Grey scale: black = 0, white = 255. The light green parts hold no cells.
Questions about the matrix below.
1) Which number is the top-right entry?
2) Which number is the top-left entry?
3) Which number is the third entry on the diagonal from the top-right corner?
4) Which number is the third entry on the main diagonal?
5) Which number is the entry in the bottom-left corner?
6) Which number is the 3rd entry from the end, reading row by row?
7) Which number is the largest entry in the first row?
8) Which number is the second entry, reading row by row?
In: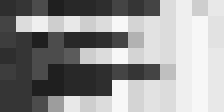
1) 232
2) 46
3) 239
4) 31
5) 53
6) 239
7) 239
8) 53

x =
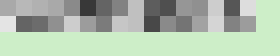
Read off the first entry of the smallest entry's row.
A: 169
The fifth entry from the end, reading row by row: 116
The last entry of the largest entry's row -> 156
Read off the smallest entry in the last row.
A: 72
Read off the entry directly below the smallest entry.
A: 156
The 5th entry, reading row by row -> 138
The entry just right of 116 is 162
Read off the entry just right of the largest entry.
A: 100
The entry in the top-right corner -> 221
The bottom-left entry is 228

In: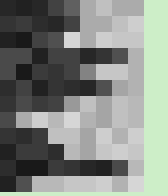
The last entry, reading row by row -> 214
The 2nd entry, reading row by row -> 33
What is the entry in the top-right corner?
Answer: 171
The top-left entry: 39
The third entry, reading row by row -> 39
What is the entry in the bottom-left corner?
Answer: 33
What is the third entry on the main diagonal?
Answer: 66
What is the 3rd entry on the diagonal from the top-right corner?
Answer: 206
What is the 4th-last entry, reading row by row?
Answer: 198
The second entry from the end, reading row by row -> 178
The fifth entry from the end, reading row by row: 198
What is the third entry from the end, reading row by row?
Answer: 206
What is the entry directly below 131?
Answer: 39
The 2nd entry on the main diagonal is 59
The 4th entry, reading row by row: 66

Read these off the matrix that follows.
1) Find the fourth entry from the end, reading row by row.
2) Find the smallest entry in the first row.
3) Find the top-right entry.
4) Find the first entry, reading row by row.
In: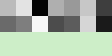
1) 76
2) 4
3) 62
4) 187

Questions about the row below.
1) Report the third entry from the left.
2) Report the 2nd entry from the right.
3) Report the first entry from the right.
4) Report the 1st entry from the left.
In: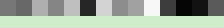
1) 175
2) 18
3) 90
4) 119

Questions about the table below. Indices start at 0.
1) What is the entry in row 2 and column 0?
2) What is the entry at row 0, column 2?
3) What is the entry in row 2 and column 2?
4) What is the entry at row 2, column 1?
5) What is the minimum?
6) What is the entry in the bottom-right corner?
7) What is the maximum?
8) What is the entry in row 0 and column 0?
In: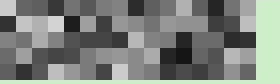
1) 130
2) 95
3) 171
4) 115
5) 21
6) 101
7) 211
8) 203

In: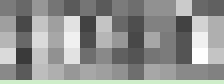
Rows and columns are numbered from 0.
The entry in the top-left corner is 123
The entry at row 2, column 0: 182
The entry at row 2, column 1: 104
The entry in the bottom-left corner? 137
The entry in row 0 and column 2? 151
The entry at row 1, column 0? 159
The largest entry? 254
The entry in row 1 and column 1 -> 72
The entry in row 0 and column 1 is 104
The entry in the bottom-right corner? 129
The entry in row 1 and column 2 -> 196
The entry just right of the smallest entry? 196
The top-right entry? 96
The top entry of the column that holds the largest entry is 104

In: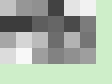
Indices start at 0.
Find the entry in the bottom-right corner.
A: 158
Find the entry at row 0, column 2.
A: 144
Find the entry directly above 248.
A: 213
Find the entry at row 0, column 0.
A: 194
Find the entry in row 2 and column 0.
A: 166
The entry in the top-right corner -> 242
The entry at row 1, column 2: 94

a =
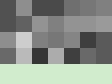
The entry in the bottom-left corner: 104
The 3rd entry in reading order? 73
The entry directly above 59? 147
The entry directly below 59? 104
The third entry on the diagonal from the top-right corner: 133
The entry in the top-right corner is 127
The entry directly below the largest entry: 185
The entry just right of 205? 127

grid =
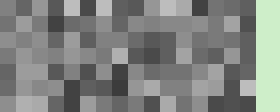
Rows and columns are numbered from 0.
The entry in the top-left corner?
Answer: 129
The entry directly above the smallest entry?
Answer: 66
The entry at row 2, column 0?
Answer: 142
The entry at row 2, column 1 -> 129
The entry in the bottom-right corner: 74
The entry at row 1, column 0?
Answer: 115
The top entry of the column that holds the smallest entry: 95
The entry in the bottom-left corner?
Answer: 142
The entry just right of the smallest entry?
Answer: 150
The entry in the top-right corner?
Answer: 95
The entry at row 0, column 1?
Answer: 101
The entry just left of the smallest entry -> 88
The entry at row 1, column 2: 122
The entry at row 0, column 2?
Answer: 150
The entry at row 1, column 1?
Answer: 156
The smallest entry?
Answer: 60
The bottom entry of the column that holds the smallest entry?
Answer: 101

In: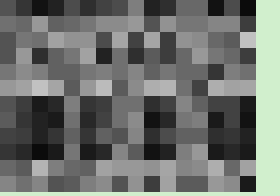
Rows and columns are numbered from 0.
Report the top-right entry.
11
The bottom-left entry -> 132
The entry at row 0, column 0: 82
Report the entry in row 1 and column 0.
112
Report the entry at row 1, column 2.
153
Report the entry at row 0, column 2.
17
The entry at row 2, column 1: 118
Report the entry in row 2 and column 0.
82
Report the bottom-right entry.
25
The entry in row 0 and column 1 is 54
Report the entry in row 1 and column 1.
104

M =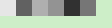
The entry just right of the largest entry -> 97
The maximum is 230
